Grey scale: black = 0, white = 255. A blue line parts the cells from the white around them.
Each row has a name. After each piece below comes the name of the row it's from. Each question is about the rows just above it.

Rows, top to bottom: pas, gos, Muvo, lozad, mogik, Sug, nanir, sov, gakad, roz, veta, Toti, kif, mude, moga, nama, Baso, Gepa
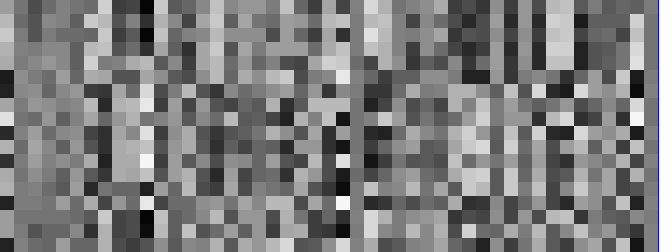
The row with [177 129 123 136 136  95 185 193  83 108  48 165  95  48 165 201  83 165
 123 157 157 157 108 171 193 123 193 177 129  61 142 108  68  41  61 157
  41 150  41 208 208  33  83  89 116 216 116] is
lozad
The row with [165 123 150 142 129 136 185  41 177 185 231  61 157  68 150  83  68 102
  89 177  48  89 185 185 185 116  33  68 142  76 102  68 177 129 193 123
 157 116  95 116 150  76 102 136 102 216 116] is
sov
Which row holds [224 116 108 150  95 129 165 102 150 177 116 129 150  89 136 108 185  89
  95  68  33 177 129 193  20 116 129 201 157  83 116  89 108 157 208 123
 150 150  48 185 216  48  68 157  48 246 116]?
gakad

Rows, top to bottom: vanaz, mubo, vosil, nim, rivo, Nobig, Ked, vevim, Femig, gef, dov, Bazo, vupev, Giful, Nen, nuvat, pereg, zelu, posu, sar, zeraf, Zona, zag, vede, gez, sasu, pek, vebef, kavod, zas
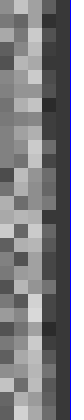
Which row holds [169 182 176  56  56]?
nuvat
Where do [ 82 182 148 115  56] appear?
zeraf
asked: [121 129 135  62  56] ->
Femig
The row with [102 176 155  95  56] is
kavod
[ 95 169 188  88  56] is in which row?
sasu
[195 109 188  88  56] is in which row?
vebef
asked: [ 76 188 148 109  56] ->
vupev

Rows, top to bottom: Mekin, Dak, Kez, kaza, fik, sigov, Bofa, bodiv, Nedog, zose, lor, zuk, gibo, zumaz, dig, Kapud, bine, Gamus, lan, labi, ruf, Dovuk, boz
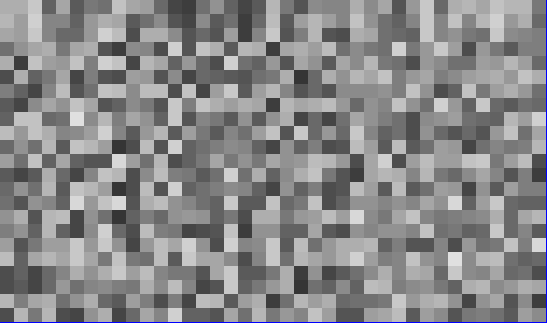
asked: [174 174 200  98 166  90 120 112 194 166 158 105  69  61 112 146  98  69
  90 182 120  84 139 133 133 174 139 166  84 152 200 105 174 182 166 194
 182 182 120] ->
Mekin
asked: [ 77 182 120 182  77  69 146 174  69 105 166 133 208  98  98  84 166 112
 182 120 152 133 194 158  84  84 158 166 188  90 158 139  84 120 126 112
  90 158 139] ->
boz
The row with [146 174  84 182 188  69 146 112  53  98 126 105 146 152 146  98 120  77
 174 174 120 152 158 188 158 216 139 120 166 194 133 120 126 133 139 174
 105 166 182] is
Kapud
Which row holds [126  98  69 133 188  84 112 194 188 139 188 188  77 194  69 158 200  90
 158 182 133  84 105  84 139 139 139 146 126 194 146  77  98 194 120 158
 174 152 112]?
Bofa
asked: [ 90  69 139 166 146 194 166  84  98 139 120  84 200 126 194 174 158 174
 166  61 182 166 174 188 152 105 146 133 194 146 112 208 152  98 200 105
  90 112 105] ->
bodiv

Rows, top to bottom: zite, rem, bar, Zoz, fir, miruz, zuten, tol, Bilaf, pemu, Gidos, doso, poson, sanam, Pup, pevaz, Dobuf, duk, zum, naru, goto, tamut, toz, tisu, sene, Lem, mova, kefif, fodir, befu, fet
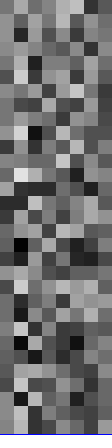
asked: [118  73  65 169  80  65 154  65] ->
tol
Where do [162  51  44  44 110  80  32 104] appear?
sanam
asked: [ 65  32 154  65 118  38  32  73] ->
zum
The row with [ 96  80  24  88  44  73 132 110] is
Lem
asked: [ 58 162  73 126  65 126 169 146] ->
pevaz

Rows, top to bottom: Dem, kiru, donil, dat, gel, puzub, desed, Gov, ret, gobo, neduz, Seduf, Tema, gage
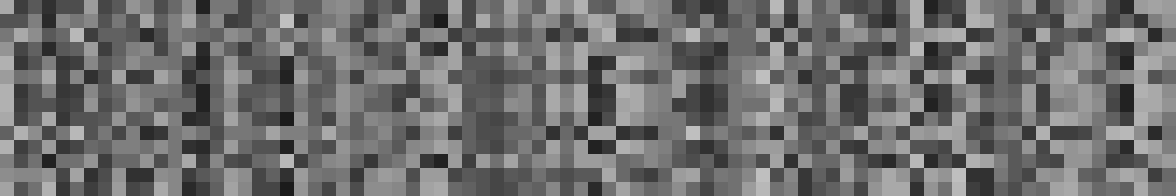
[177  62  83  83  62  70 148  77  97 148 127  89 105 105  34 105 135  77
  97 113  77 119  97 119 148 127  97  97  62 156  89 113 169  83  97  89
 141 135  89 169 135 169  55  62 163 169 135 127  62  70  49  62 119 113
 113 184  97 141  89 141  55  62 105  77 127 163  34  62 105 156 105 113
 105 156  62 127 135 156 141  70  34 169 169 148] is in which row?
Gov
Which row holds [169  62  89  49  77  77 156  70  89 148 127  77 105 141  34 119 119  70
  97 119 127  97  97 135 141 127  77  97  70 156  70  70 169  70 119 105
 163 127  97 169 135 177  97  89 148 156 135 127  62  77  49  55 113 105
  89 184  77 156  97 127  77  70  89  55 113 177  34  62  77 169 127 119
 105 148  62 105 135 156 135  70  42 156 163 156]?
Dem
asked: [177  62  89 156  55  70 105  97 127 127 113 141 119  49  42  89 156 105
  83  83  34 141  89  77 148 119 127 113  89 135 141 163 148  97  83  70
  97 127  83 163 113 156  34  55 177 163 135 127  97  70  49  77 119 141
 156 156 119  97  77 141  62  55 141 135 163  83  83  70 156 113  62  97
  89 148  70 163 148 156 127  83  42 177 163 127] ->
neduz
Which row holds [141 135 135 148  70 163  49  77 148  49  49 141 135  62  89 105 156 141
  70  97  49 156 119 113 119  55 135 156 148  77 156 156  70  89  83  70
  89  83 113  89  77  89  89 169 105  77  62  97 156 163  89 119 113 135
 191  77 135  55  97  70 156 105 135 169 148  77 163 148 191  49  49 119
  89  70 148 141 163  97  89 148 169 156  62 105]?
Tema
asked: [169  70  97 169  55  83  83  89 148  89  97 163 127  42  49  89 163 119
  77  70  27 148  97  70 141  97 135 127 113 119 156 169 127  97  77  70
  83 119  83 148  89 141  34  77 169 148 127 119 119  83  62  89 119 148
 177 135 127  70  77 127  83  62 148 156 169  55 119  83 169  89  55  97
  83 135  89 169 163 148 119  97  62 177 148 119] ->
ret

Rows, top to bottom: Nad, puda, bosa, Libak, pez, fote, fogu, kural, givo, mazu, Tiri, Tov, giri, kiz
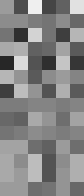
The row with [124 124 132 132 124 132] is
kural
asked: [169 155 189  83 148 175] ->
giri
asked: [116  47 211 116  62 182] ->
bosa

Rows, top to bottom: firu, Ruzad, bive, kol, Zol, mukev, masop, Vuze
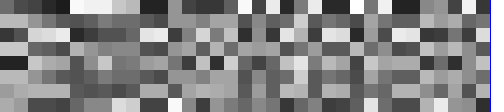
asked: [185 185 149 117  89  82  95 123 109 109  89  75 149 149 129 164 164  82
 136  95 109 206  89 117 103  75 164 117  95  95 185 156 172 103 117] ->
Ruzad
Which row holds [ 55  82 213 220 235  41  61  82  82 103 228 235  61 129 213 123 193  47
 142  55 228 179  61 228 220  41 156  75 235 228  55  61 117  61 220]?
bive
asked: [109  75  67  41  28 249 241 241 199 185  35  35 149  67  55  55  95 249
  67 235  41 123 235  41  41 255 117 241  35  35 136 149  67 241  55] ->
firu
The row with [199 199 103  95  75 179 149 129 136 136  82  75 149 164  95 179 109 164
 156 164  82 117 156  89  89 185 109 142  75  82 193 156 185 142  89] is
kol

